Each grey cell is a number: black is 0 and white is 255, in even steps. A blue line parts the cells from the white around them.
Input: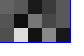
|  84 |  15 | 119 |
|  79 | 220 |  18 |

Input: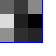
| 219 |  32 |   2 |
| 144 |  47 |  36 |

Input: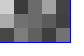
| 170 | 113 | 107 |
|  70 | 125 |  96 |

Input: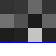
| 113 |  81 |  27 |
|  29 |  34 | 196 |

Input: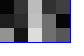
|  30 |  45 | 192 |
| 147 |  20 | 221 |

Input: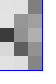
| 227 | 150 | 160 |
|  59 | 146 | 176 |

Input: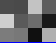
| 207 |  90 | 109 |
| 124 | 120 |  16 |
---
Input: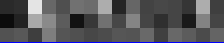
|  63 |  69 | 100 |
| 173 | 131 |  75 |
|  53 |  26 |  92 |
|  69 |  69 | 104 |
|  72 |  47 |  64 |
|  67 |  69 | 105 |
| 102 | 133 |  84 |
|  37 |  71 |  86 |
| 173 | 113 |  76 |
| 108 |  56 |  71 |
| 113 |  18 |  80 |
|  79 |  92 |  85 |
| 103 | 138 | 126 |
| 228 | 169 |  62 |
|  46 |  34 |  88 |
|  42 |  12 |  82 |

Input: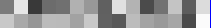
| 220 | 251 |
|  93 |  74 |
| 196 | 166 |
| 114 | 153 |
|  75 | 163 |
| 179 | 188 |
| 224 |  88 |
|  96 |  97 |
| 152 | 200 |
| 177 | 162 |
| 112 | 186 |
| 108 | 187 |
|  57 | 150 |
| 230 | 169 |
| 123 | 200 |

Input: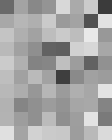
|  59 | 226 | 152 | 167 | 145 | 156 | 227 | 132 | 122 | 218 |
| 203 |  81 | 233 | 215 |  98 | 161 | 167 | 168 | 227 | 185 |
| 170 | 163 | 189 | 209 | 157 | 138 | 175 | 166 | 158 | 157 |
| 216 | 154 | 202 |  95 | 191 |  62 | 155 | 147 | 143 | 200 |
| 148 | 202 | 189 |  98 | 134 | 162 | 182 | 156 | 187 | 202 |
| 136 | 175 | 162 | 143 | 131 | 186 | 151 | 144 | 144 | 210 |
| 163 | 182 | 175 | 161 | 176 | 161 | 173 | 133 | 157 | 164 |
| 106 | 168 | 196 | 185 | 203 | 190 | 184 | 178 | 179 | 224 |

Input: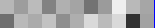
| 166 | 162 |
| 185 |  50 |
| 239 | 217 |
| 155 | 187 |
| 115 | 217 |
| 164 | 174 |
| 176 | 142 |
| 130 | 194 |
| 187 | 171 |
| 157 | 185 |
| 183 | 111 |

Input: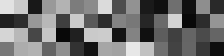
|  41 | 149 | 101 |  14 |
| 142 |  44 |  75 |  56 |
|  16 |   9 | 101 | 102 |
| 111 | 211 |  64 |  67 |
|  16 | 106 |  93 | 111 |
|  26 |  38 |  16 | 193 |
| 146 | 120 | 131 | 231 |
|  77 | 131 |  19 | 162 |
| 219 |  43 | 204 | 166 |
| 139 |  89 | 202 |  18 |
| 124 | 203 |  32 |  50 |
| 179 |  63 |   8 | 143 |
| 153 | 184 | 198 | 100 |
|  24 | 152 |  71 | 178 |
| 202 |  45 | 184 | 172 |
| 226 |  31 | 213 | 119 |

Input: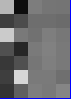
| 116 | 107 | 119 | 121 | 121 | 111 | 133 |
| 117 | 110 | 126 | 129 | 127 | 122 | 121 |
| 125 | 110 | 113 | 122 | 118 | 122 | 126 |
|  13 |  76 | 121 |  38 |  80 | 214 |  95 |
| 183 |  62 | 203 |  80 |  56 |  62 |  51 |

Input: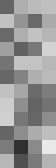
| 191 | 170 | 182 | 211 | 183 | 186 | 125 | 115 | 141 | 190 | 233 | 180 |
| 187 | 105 | 194 | 120 | 195 | 175 | 107 |  99 | 102 | 172 | 138 | 122 |
| 174 | 148 | 174 |  97 | 195 | 131 | 167 | 143 | 119 | 141 |  48 |  80 |
| 101 | 193 | 105 | 160 | 116 | 103 | 192 | 205 | 208 | 101 | 123 | 183 |

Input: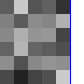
|  50 | 176 |  68 |  79 | 142 | 202 |
|  97 | 133 | 150 |  93 | 147 |  80 |
|  84 | 140 | 148 | 101 | 136 |  68 |
| 200 |  91 | 175 | 180 |  81 |  34 |
|  93 | 128 | 136 |  99 | 142 |  73 |

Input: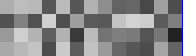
|  77 | 127 |  33 |  99 |
| 159 |  91 | 118 | 165 |
|  72 | 204 |  84 |  76 |
| 102 | 210 | 122 |  86 |
|  99 | 195 | 127 | 103 |
| 142 |  88 | 116 | 154 |
| 178 |  91 | 186 | 194 |
|  86 | 158 |  58 |  92 |
| 186 |  79 | 178 | 202 |
|  86 | 207 |  95 |  77 |
| 185 |  81 | 179 | 195 |
| 189 | 129 | 207 | 184 |
| 174 |  82 | 153 | 169 |
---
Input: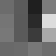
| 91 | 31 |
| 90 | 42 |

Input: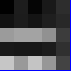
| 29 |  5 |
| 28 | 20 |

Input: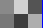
| 209 |  84 |
|  61 | 174 |

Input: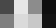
| 230 | 140 |
| 218 | 200 |

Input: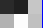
|  31 | 198 |
| 252 | 192 |

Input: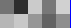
|  45 | 203 |
| 200 | 151 |
